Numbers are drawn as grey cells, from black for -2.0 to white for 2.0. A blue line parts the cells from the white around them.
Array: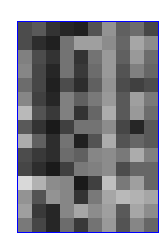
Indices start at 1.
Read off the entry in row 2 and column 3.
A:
-1.5
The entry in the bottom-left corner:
-0.1
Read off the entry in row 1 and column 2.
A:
-0.6
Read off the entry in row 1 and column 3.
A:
-1.2
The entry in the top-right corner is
-0.9
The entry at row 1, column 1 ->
-0.8
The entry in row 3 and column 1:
0.0
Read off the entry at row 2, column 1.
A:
-0.8
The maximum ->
1.4
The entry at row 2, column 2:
-1.3
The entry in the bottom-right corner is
-0.4
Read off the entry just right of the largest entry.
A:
0.8

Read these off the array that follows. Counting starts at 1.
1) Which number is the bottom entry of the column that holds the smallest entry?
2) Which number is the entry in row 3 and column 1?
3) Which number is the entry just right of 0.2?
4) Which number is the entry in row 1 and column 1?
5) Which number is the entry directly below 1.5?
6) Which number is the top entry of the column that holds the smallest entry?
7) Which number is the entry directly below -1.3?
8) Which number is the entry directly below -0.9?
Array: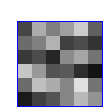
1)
0.3
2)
-1.1
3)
0.6
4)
-0.9
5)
0.9
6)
-0.5
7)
1.5
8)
-0.3

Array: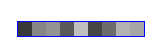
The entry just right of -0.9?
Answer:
-0.3
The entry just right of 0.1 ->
0.3
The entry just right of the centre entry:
-0.9

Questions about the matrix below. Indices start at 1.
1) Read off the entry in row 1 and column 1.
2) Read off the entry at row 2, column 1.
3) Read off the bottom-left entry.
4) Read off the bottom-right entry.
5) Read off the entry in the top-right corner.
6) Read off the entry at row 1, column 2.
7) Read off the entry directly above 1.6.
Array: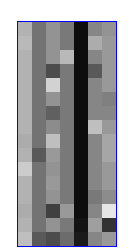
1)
0.8
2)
0.9
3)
1.0
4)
0.4
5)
0.3
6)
-0.2
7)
0.2

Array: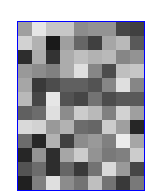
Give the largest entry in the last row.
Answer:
1.5
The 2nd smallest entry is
-1.5
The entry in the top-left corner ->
0.5
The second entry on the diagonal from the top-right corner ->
0.9
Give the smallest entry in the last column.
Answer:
-1.4
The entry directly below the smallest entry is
-1.2
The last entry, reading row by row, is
-0.1
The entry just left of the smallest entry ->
0.8
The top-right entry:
-1.0
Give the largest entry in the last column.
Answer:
1.2
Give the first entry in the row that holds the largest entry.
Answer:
-0.3
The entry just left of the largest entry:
0.0
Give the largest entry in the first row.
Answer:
1.6
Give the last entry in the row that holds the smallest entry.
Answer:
-0.6
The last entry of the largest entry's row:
0.6
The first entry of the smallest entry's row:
1.3
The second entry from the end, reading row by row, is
-1.1
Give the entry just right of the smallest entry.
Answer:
0.5
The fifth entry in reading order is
0.2
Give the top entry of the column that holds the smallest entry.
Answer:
1.1
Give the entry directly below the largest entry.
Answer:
0.0
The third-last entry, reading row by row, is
-0.2
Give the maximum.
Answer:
1.7
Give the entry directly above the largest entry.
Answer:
0.5

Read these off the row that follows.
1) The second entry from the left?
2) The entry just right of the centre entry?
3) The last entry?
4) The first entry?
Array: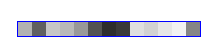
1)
-0.5
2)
-1.1
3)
0.1
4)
0.8

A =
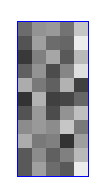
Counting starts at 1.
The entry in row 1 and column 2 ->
0.3
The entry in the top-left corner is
-0.3
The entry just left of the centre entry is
0.8
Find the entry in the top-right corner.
1.1
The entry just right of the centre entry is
-0.9
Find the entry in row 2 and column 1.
-0.7
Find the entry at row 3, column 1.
-1.1
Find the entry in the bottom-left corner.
-0.6
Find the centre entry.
-1.0
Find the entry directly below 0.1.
0.8
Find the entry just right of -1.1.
0.0
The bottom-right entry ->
1.7
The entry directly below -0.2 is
-0.4
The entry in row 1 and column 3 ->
0.4
